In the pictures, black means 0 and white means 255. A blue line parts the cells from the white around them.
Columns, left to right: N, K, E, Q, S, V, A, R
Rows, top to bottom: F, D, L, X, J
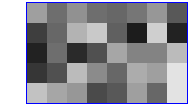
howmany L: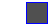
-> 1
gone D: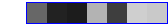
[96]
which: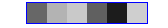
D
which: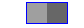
J
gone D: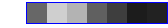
[201]

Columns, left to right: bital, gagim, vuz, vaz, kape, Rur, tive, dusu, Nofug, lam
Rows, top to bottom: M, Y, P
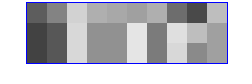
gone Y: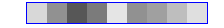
[66]
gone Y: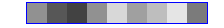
[223]
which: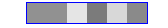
P
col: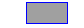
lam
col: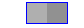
vaz

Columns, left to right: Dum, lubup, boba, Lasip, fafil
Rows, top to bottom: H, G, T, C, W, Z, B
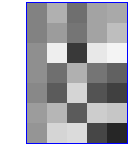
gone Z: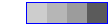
[198]
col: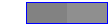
Dum
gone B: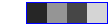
[219]

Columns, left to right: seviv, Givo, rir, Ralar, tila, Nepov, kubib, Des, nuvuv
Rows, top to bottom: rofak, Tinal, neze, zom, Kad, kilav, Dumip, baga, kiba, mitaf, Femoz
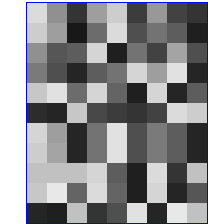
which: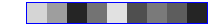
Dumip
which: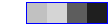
kiba
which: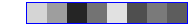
Dumip
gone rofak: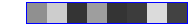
[152]
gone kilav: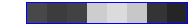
[44]
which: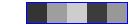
rofak
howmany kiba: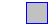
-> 4

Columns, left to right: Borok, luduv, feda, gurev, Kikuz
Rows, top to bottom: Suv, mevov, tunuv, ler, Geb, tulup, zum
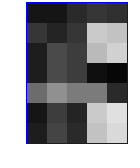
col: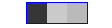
gurev
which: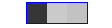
mevov
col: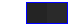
feda
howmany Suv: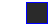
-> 1
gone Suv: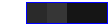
[48]
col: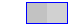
Kikuz
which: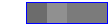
Geb

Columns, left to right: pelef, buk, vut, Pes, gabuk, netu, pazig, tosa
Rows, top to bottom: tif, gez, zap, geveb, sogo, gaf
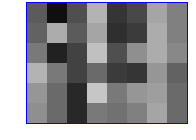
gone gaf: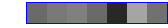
[143]
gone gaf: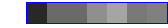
[113]
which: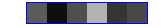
tif
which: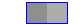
zap
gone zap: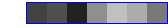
[136]

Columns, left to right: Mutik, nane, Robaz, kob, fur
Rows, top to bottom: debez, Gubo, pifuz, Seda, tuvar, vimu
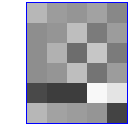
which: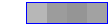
debez
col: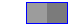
fur

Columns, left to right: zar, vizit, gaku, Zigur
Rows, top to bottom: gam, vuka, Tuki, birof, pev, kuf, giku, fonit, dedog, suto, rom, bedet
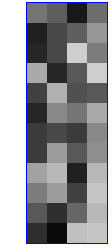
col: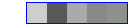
Zigur
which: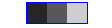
birof
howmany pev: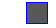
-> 1
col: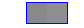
Zigur
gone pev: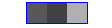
[80]
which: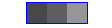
vuka
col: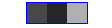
vizit

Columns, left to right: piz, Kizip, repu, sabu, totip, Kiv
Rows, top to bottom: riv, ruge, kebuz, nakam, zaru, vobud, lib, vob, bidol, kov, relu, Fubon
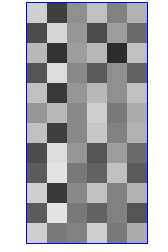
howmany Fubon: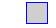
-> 2
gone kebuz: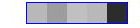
[51]
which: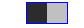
kebuz
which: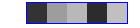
kebuz
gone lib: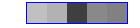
[199]

